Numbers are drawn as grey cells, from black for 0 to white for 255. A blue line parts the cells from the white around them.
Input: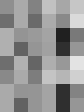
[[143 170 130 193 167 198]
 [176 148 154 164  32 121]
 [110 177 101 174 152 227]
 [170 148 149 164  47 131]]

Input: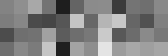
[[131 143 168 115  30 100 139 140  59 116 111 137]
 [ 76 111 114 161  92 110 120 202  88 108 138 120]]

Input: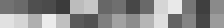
[[114 106  79  75  59 188 199 103 111  71 105 213 233 117  63 138]]

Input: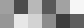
[[160  76 184  89 162 246]]

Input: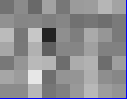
[[114 139 105 162 119 155 157 182 163]
 [187 119 199  35 143 126 170 150 122]
 [120 149 185 181 109 172 178 109 158]
 [139 139 184 118 128 153 184 157 148]]

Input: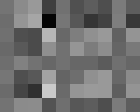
[[116 139 153  63 113  80  93  78 123  93]
 [112  79  75 182 104 126 144 153  97 148]
 [110 129 114 103 113 103 103  91 112 102]
 [107  69  48 202 106 149 154 153  94 148]]

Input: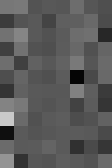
[[119 121  83  88  86 109  86  79]
 [114 133  89  82  91 109 112  39]
 [110  64  97  88  98 121  86 106]
 [ 52  97  89  88  88 129  94  59]
 [201 106  81  90  93  77  82  98]
 [107  90  91 100  90  48  74  54]]

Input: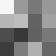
[[246 153 120 152]
 [ 77  56  97 121]]
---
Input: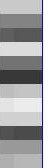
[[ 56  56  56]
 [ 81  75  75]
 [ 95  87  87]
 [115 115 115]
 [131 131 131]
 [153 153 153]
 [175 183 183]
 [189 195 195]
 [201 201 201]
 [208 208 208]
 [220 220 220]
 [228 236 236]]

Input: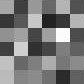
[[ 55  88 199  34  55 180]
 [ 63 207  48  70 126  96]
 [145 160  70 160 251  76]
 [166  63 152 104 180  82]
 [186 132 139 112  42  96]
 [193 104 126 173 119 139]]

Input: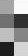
[[ 29 213]
 [112  49]
 [165 249]
 [191 132]]

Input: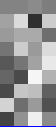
[[ 67 146 239 139]
 [ 74 197 190  96]
 [ 88 117 162 232]
 [102  74 245 178]
 [117 204 154 219]
 [131 131 139 125]
 [154 170 170 110]
 [162 219  47 204]
 [211 110 154  81]]

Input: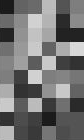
[[ 27  99 106 187  84 126]
 [ 34 146 194 166  34  34]
 [ 50  77  63  27  84  84]
 [106 139 209 179  42 139]
 [112 153 201  99 173 215]
 [126  63 209 126 132 118]
 [132 160  92 201  63  50]
 [173  50  57 146 201  99]
 [187  71  57 118  77  84]
 [201  92 187  57 112  42]]

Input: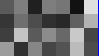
[[ 54 111  77  48  40  97 179]
 [ 62 195  90 140 104 201  69]
 [ 90 126  32 126 118  18 223]
 [156  48 134  69  83 187  77]]

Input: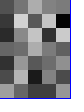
[[ 42 137 196  49 203]
 [ 49 151  88 109 144]
 [ 56 210  88 196   4]
 [ 75 180  26 130  75]
 [ 81 117 173 130 123]
 [102 109 173 123  96]
 [159 102  63  63 151]]
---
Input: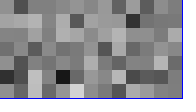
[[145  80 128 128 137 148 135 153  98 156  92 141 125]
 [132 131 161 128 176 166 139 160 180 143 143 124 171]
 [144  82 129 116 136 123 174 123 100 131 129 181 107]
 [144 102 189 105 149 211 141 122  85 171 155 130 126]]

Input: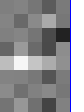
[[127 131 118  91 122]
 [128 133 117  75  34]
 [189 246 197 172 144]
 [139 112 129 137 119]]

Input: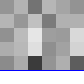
[[149 179 115 182 165 147]
 [145 187 230 158 155 217]
 [139 171  59 148 175  93]]

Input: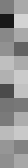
[[125 169]
 [136 169]
 [191 171]
 [ 75 194]
 [122 172]
 [150 130]]

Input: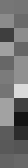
[[118 116]
 [ 62 140]
 [103 144]
 [116 218]
 [162  20]
 [ 89  85]]

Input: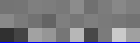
[[116 117 127 125 121 140 112 124 136 127]
 [ 48  68 162 150 118 183  72 123 202 160]]

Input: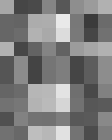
[[167  70  74 133  87 142 155 177]
 [102 108 178 169 220 121  70 113]
 [ 85 139  68 117 126  70  93 141]
 [101 107 182 184 227 111  73 129]
 [ 80 130 114 113 125  88  90 137]]
